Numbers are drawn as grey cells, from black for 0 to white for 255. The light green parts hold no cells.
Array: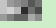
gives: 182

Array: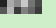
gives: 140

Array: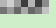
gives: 155

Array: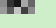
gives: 23

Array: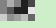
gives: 31

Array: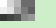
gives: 165

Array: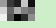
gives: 171

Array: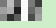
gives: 31

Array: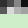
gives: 134

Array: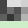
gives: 80
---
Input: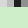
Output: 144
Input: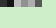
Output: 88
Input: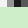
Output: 88
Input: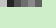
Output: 97
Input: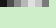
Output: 123
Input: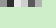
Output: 179
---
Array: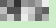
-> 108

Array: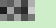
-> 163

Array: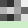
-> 129

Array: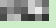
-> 189

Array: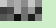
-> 16

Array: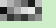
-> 90

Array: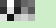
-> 197
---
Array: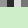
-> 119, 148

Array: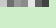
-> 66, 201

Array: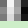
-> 36, 123

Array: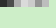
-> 189, 45

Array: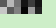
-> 20, 198

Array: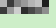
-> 31, 58

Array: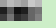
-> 187, 61

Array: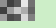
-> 113, 157
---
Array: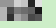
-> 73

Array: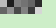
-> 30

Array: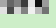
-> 101

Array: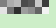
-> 172

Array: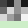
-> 215

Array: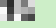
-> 59

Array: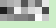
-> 100
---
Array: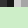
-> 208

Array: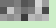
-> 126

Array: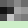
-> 137

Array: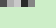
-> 201

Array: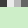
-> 184

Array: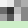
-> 146

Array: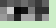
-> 84
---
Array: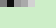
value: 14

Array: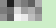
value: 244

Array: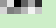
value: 139

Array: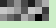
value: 172

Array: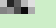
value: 143

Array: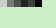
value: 79

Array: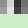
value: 157
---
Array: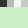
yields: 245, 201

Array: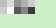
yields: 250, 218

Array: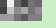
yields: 240, 197

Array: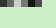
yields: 205, 120

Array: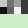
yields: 241, 197

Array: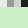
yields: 234, 209

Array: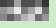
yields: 234, 220
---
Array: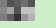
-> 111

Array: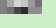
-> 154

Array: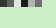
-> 179

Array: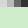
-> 103

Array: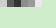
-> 154

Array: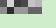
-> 195

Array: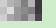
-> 180

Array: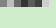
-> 64

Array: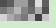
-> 222

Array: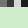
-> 214
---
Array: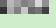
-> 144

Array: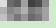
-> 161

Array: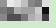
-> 17

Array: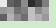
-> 165

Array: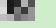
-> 148

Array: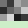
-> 200

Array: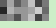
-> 106
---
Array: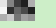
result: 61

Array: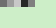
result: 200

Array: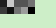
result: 84

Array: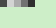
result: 171

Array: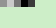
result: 117

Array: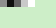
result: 98

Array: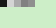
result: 170

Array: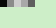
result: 206

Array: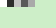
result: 197

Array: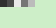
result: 233
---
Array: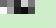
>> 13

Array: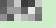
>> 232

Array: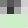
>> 166

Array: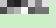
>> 116

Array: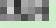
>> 115

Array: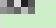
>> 189

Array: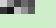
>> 148
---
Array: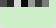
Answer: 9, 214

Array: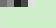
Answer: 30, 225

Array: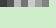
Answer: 116, 203

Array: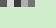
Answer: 59, 218

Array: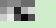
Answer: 34, 233

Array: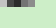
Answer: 44, 195

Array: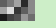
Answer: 54, 222

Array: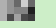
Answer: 132, 206

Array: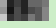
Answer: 35, 200
